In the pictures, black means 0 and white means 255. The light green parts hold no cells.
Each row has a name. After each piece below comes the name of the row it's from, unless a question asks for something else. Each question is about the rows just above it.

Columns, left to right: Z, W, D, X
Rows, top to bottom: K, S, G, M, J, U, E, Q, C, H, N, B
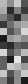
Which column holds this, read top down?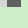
Z
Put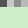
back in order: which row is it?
K
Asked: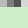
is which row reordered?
Q
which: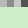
K
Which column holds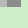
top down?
D
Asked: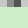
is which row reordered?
N

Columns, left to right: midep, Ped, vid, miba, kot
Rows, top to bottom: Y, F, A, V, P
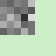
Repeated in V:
[173]
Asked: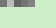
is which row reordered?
Y
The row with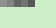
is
F
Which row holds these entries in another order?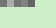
P
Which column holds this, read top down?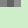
vid

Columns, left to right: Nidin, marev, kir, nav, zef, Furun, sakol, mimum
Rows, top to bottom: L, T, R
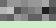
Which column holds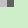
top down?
marev
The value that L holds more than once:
[151]
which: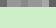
L
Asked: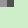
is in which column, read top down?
kir

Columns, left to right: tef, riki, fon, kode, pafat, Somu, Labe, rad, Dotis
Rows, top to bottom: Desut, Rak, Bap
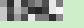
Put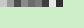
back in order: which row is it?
Desut
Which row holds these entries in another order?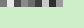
Desut
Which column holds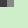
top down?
kode
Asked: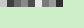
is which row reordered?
Desut

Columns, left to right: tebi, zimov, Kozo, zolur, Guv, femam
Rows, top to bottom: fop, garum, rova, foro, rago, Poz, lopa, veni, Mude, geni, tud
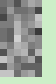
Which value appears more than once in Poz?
[137]
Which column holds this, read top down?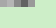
zolur
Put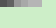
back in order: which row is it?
veni
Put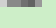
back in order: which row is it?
Poz
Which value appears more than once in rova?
[125]

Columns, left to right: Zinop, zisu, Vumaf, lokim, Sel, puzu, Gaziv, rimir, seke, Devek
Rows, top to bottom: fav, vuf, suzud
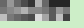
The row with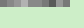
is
vuf
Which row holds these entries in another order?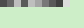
suzud
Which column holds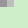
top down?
seke

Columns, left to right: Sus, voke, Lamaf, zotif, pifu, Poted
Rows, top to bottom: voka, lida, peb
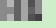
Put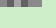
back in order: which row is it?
lida
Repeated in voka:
[138]
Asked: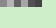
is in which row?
peb
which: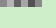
voka

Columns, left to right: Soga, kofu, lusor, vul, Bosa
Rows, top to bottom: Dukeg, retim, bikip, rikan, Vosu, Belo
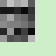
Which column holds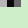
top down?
vul
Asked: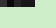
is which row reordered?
retim
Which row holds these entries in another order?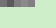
rikan
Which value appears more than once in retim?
[23]
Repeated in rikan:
[127]
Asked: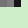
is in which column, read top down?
lusor
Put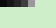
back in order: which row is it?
Vosu

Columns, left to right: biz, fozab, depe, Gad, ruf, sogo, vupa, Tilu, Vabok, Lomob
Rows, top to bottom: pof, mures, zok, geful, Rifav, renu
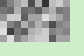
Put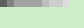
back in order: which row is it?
renu
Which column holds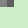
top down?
Tilu
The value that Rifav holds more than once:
[131]
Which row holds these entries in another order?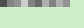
geful

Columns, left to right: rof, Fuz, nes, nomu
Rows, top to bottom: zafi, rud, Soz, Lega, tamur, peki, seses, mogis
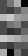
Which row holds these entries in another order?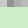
peki
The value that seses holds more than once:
[89]
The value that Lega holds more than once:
[77]
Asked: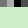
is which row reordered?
zafi

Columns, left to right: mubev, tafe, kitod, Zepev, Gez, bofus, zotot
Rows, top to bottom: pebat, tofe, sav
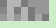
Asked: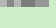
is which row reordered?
tofe
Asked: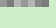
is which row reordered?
tofe
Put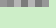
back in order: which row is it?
tofe
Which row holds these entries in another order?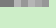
sav
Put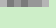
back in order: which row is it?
pebat
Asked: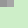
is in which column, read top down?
bofus

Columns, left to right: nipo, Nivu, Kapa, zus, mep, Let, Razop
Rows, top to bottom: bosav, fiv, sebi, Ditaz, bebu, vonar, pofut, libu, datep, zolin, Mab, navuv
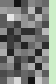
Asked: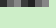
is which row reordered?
vonar
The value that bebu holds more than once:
[46]
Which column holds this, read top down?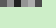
nipo
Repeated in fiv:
[148]
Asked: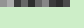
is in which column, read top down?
Kapa
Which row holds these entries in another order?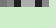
libu
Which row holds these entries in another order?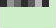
bebu

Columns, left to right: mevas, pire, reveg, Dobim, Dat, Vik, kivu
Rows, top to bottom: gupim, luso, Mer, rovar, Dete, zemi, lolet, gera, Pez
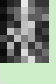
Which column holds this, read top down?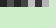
pire
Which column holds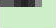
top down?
Vik
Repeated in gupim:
[53]
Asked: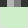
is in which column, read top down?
pire
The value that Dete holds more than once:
[192]

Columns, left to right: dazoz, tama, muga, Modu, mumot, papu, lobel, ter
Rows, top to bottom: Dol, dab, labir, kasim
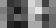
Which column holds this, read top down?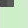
Modu
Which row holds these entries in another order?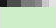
dab
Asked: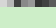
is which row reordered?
Dol
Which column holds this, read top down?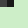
muga
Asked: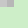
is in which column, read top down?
mumot
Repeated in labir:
[106]

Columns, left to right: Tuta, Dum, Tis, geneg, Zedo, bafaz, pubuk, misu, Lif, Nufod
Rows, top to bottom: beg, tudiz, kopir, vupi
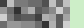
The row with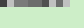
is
beg
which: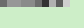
vupi
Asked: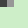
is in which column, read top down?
Tuta
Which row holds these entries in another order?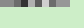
vupi
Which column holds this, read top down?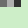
pubuk

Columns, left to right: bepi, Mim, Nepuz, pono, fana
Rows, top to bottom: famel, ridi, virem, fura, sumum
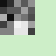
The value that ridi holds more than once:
[90]
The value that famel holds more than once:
[144]
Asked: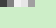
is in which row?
fura
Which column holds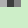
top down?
bepi
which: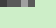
ridi

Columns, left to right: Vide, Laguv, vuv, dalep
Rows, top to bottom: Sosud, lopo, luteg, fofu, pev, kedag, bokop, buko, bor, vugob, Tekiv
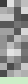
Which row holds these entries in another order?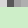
lopo
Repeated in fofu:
[88]
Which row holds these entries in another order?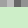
kedag
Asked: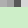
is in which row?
lopo
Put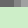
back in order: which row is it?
bor

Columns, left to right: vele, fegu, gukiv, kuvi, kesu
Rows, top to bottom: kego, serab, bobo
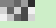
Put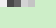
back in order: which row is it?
bobo
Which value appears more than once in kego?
[130]
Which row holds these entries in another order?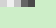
bobo
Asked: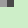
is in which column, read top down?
kuvi
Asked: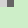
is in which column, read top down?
gukiv

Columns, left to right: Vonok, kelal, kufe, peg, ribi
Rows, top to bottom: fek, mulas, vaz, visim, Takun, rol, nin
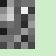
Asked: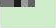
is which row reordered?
fek
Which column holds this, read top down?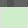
kufe
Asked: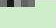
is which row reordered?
fek
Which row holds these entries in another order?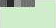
rol

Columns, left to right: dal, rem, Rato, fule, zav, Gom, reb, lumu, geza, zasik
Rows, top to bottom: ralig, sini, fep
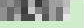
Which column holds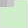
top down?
zasik
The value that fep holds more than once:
[74]

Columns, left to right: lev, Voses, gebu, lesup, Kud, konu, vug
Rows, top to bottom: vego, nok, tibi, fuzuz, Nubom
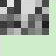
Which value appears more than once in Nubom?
[87]
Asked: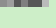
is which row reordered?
Nubom
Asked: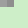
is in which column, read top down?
konu
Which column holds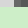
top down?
Kud
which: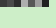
fuzuz
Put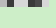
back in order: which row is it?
nok

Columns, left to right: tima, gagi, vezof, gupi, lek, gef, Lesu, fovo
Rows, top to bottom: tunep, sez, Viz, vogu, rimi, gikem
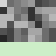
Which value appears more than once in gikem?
[109]
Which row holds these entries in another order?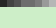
gikem
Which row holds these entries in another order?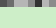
Viz

